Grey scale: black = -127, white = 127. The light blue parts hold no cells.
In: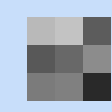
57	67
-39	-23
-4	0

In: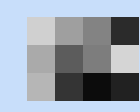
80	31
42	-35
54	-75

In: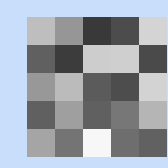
62	22
-31	-67
24	59

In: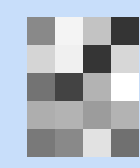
9	116
85	112
-12	-60

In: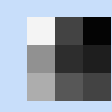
116	-60
17	-82
45	-40

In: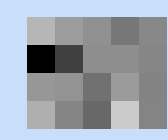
54	28
-127	-63
23	19
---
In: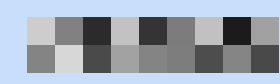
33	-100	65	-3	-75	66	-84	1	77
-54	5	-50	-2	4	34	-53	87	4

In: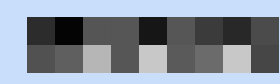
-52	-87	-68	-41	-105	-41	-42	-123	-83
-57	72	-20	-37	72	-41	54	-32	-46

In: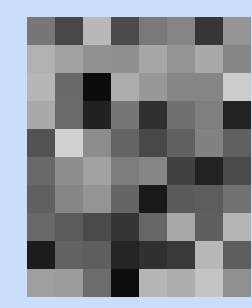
21	-73	5	-6	-52	57	-56	-8
7	41	20	39	15	17	34	49
76	5	6	24	44	-116	-22	54
-93	-1	-15	-80	-8	-94	-21	41
-31	2	-30	-55	-27	12	81	-45
-53	-93	-62	7	-2	34	13	-23
-13	-34	-37	-102	-26	20	6	-31
54	-32	40	-25	-74	-53	-36	-22
-33	55	-70	-79	-91	-33	-29	-99
16	68	46	54	-115	-18	28	31

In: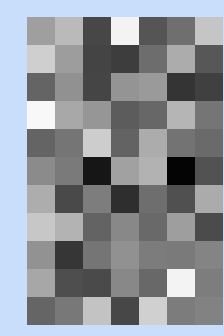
69	-16	-42	115	-56	58	31
-40	44	-18	-66	-59	29	79
-63	-75	26	20	-58	17	-27
-10	53	-24	-35	22	40	120
-21	-12	44	-28	77	-10	-27
-45	-123	50	33	-105	-5	11
43	-47	-17	-81	-2	-54	45
-52	30	-22	8	-28	51	71
4	-5	-3	17	-10	-73	18
-2	115	-23	8	-53	-49	39
2	-3	80	-56	67	-7	-26

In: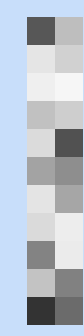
62	-40
81	101
118	111
78	65
-46	91
14	35
38	100
109	90
107	3
1	67
-20	-76

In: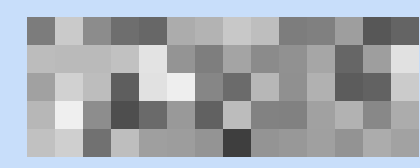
-27	-40	30	0	-2	62	72	51	44	-24	-17	12	74	-3
97	30	-25	38	17	11	36	-1	20	99	65	58	58	60
75	-29	-35	49	16	55	-20	6	110	97	-33	61	81	33
44	8	50	33	1	2	60	-30	25	-21	-49	13	111	55
34	44	19	32	24	20	-65	20	29	31	62	-14	79	65
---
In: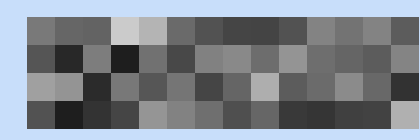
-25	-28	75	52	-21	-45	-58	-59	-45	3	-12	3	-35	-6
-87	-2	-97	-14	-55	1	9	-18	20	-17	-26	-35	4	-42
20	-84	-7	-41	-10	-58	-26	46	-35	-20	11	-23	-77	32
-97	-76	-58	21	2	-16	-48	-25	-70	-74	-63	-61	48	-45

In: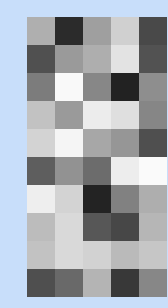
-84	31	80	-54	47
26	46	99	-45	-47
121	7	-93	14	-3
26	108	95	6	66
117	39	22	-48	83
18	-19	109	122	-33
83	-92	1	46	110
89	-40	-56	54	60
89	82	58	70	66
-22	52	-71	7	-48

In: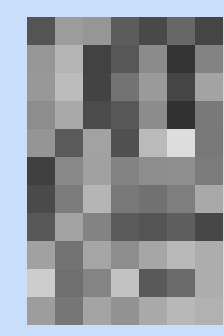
28	22	-35	-54	-24	-58	-43
52	-61	-40	11	-75	3	22
60	-60	-12	26	-58	35	24
41	-52	-40	12	-78	-6	13
-37	34	-47	58	93	-7	21
9	33	3	13	15	-4	-63
-3	53	-7	-14	-1	41	-53
34	3	-36	-43	-33	-56	-39
-12	37	13	38	57	45	33
-16	4	66	-38	-20	45	77
-9	36	18	41	56	49	29

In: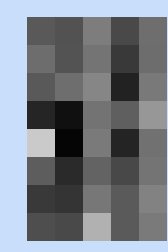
-45	-2	-54	-17	-38
-44	-11	-70	-18	-18
-17	6	-93	-6	-38
-111	-12	-32	23	-90
-122	-5	-91	-14	74
-85	-28	-55	-11	-34
-75	-8	-37	2	-70
-54	49	-37	-5	-49

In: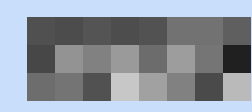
-51	-43	-50	-45	-13	-13	-32	-47
19	1	26	-19	29	-10	-95	-56
-11	-46	71	33	1	-53	58	-18

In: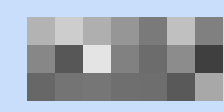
77	47	22	-5	64	0	51
-40	100	1	-19	12	-64	7
-11	-9	-16	-17	-38	40	-24
